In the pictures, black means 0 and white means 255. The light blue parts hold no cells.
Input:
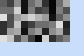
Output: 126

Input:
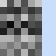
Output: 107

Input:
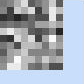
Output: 79

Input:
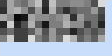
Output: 165

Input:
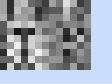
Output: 104

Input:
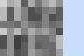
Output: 158

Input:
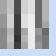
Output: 120
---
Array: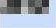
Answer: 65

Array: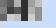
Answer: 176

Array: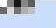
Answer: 175

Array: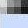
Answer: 67

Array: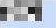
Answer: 30

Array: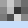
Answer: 51

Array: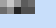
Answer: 79

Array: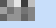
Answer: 116
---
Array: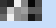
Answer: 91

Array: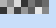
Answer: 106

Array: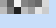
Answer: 215

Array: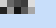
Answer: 221

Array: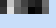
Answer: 108

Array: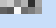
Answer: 165

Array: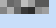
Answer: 88
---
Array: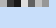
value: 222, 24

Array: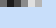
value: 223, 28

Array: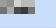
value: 210, 58

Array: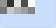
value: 255, 50

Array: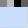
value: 188, 6

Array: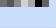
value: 210, 5

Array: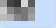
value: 215, 54

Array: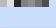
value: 224, 41
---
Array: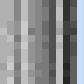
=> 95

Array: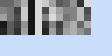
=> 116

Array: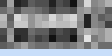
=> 109

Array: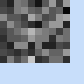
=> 46

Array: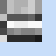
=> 26
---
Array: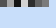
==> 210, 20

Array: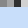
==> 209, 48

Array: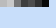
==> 201, 8

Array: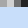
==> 209, 35

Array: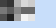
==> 244, 35

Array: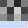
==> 208, 38
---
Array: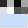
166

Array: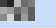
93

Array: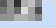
76

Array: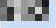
68

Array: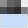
237

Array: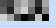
137
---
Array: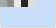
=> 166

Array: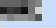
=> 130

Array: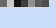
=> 20

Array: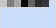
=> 168

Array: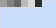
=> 130

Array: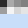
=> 128
